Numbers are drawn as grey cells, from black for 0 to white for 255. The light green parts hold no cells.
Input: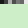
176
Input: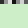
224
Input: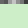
157
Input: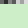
134
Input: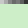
133
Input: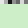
23
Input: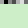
136
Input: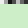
21
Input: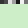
227
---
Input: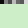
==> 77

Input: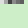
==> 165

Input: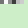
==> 250

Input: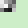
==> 155

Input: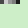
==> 72

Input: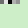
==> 109

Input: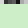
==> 78

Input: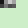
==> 162
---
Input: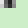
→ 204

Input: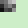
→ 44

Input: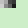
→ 206

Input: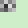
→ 177

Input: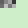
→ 110

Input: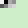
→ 87

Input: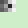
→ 109
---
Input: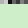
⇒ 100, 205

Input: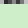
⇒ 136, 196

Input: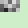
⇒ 209, 222

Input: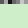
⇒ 101, 198

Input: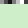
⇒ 121, 254

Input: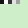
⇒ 56, 253

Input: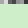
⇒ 70, 220

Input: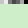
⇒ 73, 237

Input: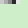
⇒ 132, 233
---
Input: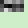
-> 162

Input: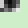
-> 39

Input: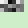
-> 215

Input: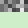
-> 84

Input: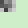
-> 145

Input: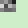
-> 158

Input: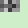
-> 195

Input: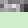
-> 169
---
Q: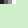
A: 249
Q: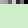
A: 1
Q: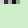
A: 154
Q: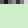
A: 215
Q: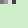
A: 64
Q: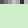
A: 184
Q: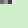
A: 232
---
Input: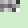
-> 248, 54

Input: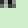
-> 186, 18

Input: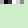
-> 251, 8

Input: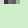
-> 212, 56

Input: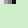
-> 232, 22

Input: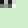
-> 244, 22

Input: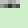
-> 205, 51

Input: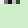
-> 238, 17
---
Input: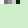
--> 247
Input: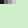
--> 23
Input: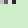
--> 194
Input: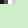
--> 21
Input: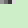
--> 152
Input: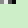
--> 138
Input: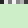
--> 36
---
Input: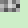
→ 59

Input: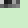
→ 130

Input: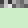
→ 95

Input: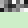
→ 83

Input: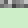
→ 96

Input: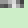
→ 110

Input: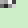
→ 214

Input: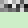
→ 19

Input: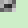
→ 147

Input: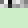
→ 163
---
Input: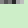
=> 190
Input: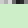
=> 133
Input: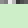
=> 96
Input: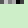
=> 63
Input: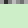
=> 172
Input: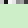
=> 61
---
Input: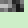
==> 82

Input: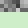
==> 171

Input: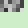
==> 66

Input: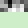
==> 99

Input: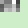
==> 93

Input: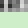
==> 176

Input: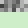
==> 138

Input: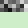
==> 235
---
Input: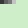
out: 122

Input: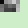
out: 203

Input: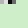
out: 12

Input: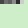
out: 45

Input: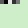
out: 49

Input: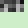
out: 117

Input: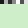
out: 82

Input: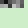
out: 139

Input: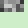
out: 157
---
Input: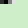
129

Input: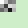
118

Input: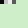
237

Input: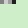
159

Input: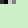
201

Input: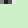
87

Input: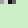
21

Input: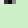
10

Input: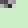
170

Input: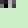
176
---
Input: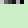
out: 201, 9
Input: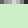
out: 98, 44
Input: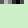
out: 90, 75
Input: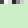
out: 71, 205
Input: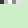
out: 56, 227
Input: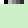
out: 253, 47
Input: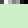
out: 71, 2
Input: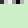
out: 52, 179
